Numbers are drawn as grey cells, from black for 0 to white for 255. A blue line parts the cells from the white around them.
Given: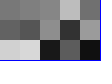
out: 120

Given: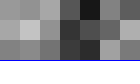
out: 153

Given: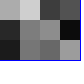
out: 172

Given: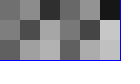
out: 112

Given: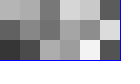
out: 181

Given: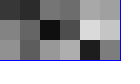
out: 55

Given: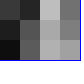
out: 57

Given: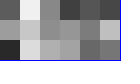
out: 92

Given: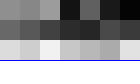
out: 143
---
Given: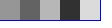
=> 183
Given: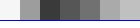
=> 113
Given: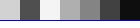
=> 132
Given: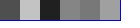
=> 133
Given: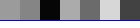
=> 107
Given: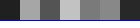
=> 122
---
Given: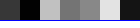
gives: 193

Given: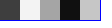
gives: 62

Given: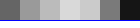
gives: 187

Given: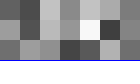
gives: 144

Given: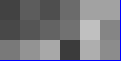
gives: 147

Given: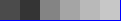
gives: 52

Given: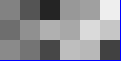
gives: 116

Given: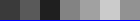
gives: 31
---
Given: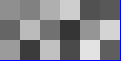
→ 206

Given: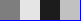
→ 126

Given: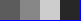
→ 92

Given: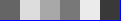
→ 168

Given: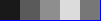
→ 119

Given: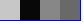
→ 105
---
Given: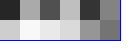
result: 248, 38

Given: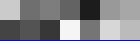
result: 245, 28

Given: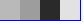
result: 226, 42

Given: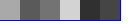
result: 211, 48

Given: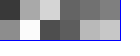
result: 251, 57

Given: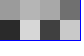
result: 215, 42

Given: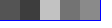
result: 194, 61
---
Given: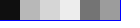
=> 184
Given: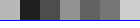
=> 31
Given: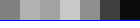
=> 178
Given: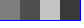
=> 78
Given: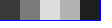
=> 124
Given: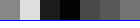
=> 223
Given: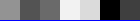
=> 83
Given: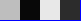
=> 8
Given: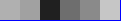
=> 161
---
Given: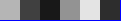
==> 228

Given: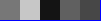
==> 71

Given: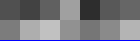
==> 45

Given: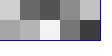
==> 194

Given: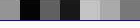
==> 195

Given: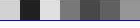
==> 73

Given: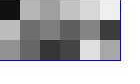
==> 215
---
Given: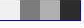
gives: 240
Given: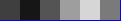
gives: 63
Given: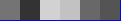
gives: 116
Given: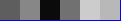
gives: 94
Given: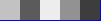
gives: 194
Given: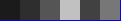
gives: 27
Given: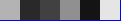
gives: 179
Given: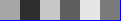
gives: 166
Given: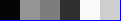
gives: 5
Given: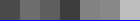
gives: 74
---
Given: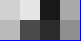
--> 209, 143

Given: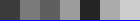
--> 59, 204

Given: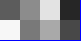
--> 92, 72

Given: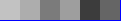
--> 194, 101

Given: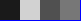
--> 26, 119

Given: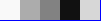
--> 249, 215

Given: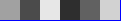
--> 161, 210

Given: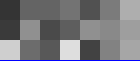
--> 52, 166
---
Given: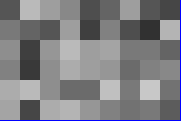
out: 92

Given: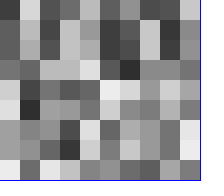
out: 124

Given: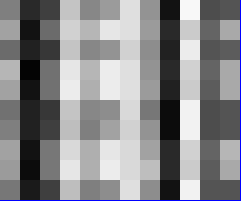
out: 84

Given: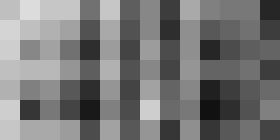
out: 68

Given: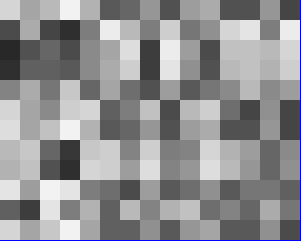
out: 75

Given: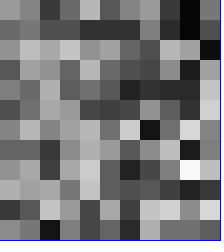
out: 93

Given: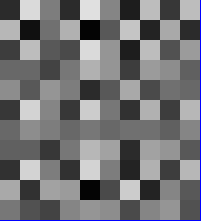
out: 81
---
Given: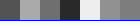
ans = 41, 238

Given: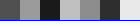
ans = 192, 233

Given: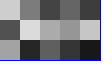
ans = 171, 219

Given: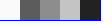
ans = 141, 250

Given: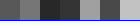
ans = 52, 194

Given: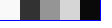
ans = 149, 249

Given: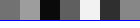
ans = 95, 242

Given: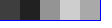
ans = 148, 206
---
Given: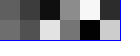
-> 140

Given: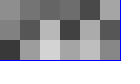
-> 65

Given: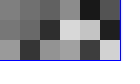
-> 216

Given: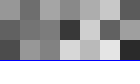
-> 207

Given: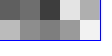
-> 61

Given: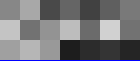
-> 107

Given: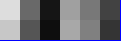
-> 160

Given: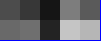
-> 21
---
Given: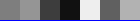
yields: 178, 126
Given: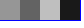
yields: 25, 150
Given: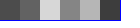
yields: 61, 76
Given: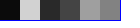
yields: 130, 11
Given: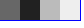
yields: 238, 103
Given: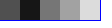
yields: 220, 80
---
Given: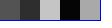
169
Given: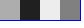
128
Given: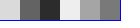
121
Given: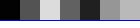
185
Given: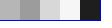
30
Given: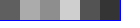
52
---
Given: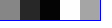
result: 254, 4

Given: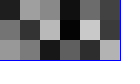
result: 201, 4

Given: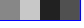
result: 200, 33

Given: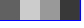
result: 204, 56

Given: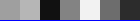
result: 242, 17

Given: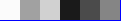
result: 251, 26
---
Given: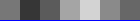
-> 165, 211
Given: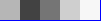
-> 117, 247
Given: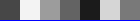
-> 99, 243
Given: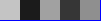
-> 161, 196
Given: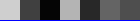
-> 180, 207
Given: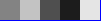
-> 79, 229
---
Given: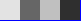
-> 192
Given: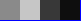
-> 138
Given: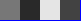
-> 119
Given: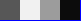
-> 156
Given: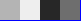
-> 180
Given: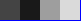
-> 158
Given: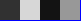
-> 152
